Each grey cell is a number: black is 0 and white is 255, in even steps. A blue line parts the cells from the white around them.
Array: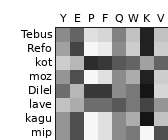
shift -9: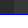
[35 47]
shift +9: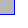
[192]
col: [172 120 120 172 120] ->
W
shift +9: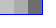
[203 181 118]
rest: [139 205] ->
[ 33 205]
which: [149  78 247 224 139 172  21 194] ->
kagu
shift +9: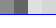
[148 109 233 223]

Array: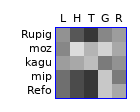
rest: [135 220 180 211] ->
[168]
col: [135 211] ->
G
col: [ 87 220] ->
H
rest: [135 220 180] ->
[211 168]
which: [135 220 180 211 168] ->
moz
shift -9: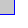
[191]

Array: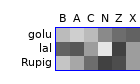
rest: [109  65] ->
[ 77 157]
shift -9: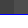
[56 68]
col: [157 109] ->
C
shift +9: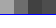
[176 118  74  86]

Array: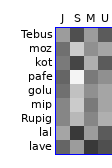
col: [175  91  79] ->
U
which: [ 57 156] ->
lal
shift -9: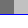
[103 184]
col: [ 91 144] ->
U
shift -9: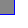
[125]

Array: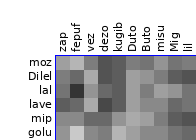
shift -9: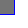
[107]
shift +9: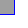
[168]
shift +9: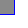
[146]
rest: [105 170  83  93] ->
[159 148 125  93  83]

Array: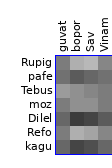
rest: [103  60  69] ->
[91]
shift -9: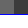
[94 51]

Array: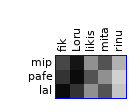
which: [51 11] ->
pafe
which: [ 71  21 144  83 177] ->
mip

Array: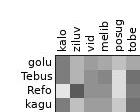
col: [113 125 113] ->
tobe
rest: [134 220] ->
[113]
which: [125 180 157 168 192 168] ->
golu
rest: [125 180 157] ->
[168 192 168]

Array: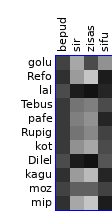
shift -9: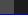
[66 19]
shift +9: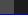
[84 37]
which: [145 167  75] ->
kot
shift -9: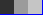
[ 39 146 188]

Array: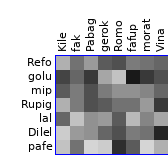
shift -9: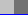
[185 105]
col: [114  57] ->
morat
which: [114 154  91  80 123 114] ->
Refo
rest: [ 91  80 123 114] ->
[102]
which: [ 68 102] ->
golu

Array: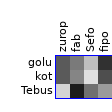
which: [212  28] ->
Tebus
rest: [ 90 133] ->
[223  78]
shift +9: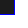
[37]

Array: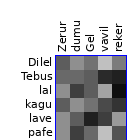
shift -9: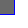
[96]
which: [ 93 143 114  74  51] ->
kagu
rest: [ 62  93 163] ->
[14]
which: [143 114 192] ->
Dilel
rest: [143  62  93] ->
[163  14]
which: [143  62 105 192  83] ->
pafe

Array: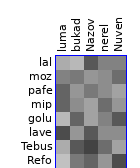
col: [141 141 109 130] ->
nerel
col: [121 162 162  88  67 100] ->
Nazov

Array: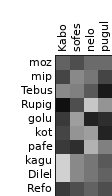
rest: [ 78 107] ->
[107]
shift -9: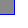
[128]
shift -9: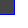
[60]
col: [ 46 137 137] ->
sofes
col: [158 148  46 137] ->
sofes
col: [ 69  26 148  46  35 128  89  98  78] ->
pugul

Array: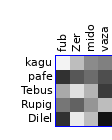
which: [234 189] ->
Dilel
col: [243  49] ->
fub
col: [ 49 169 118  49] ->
fub
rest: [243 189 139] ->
[128]
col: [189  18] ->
vaza
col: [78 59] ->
vaza

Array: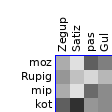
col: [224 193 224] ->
Satiz
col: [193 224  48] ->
Satiz
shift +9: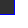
[57]
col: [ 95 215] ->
pas
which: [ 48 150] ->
kot
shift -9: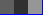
[ 86  39 141]

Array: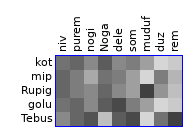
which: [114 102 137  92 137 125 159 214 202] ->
kot
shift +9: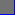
[123]
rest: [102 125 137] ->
[102 137 159  64 148 191]
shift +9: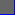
[111]
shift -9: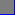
[116]
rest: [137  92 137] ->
[125 159 214 202]

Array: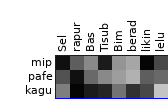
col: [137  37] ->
Tisub
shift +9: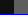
[ 25 103]
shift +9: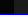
[14 36]
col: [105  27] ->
Bas

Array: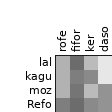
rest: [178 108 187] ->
[231]
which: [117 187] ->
moz
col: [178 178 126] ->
rofe

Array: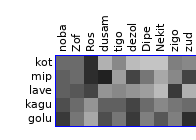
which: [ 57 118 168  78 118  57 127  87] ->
golu
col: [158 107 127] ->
Dipe
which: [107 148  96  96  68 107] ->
kagu
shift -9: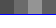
[ 69  98 139  87]
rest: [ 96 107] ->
[ 45  33 158  68 118 168 136  68]

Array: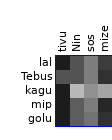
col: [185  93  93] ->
Nin
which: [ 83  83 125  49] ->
Tebus
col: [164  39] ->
mize
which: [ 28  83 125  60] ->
lal
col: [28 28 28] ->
tivu
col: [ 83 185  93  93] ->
Nin

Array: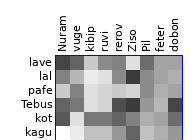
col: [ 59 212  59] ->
Ziso
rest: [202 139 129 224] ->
[109 163 163]
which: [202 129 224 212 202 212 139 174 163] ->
pafe
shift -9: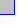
[184]
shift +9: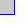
[211]

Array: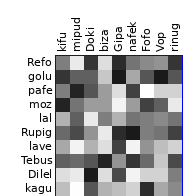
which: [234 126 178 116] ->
lal
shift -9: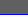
[87 87]
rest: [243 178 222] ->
[ 65 243 147 190 210]
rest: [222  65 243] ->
[147 190 210]

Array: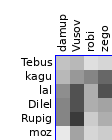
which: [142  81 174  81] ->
lal
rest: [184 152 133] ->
[103]
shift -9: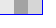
[224 154 205]
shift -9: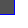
[72]

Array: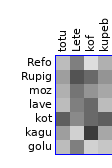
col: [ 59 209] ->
kof
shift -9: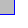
[179]
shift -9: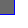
[96]
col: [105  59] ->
kof
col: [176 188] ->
totu
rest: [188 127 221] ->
[176]
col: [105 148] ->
kof

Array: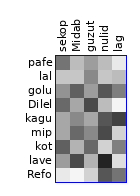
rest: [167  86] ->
[65]
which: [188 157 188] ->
pafe
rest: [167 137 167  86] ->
[65]
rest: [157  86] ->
[127]

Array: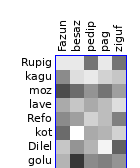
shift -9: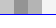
[189 139 171 235]
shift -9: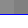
[130 119]

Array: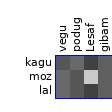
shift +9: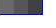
[114  95  74]
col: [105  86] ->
podug
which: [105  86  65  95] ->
lal
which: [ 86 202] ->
moz

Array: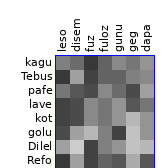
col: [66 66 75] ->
leso
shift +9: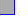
[180]
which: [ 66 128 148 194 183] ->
Dilel
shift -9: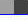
[151  57]

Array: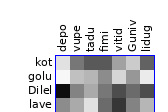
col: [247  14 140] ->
depo
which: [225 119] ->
kot

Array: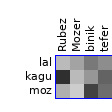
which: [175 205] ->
moz
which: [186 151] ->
kagu
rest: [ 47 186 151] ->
[99]
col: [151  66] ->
binik
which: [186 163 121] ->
lal
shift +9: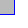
[195]

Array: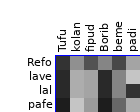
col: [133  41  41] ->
Borib
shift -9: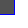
[73]
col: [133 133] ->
beme

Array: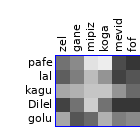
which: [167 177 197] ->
kagu
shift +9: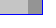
[206 206 157]

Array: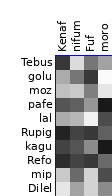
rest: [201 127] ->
[230]
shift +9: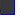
[65]
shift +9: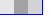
[239 171 220]

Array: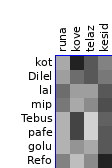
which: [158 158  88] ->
lal
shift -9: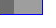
[100 149 149]
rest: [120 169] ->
[139  78]
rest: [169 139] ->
[78]

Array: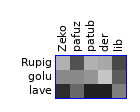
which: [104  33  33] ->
lave
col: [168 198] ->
der
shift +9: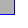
[186]

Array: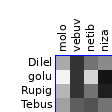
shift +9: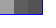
[170 103  92]
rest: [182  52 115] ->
[31]

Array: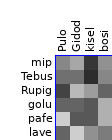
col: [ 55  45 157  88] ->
kisel
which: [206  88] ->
pafe
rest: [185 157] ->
[100]

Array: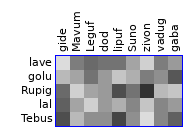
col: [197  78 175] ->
lipuf
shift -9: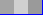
[155 199 145]
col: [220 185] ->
gide

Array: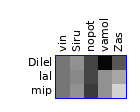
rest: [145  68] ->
[ 7 86]
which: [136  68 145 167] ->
lal

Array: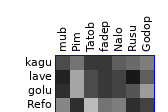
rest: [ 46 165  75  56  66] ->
[ 85 156]
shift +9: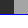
[ 55 174]
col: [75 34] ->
mub

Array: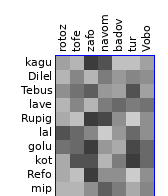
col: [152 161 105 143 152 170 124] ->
badov
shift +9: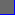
[114]

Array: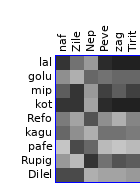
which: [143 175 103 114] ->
golu
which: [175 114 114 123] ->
kagu

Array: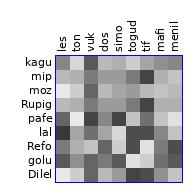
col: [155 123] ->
togud
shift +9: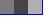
[132  77 185]
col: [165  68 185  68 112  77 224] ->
tif
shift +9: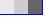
[242 214 110]

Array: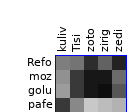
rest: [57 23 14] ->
[86]
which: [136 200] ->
pafe
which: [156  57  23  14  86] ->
golu

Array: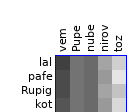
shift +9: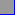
[162]
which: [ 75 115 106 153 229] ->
pafe
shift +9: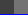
[ 73 124]
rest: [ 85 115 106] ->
[153 217]
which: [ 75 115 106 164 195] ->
Rupig
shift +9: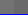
[124 115]

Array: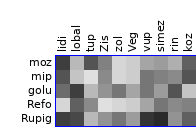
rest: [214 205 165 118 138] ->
[129]
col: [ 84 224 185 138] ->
tup
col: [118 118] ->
vup
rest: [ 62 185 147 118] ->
[165 118 156  84 196]
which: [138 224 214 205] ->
Refo
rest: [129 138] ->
[84]
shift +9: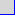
[223]

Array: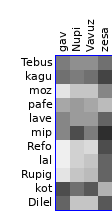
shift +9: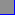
[152]
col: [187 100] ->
zesa
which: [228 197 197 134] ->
moz
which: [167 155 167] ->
pafe
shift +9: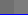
[121 133]
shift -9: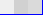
[230 200 209]
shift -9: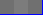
[103 115 103]

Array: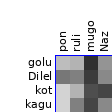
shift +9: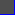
[87]
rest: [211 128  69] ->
[137]
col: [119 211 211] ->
pon
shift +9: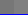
[128 137]
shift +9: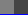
[137  78]

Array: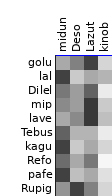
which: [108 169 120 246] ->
Refo
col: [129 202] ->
Deso
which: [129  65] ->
golu

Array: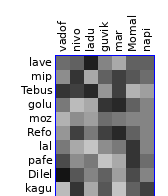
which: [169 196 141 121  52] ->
lal
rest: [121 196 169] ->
[ 52 109]
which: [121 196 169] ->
pafe
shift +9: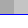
[178 205]
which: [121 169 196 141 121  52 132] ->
lal
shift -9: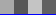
[160  78 187  88]
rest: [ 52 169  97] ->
[ 64  87 109]

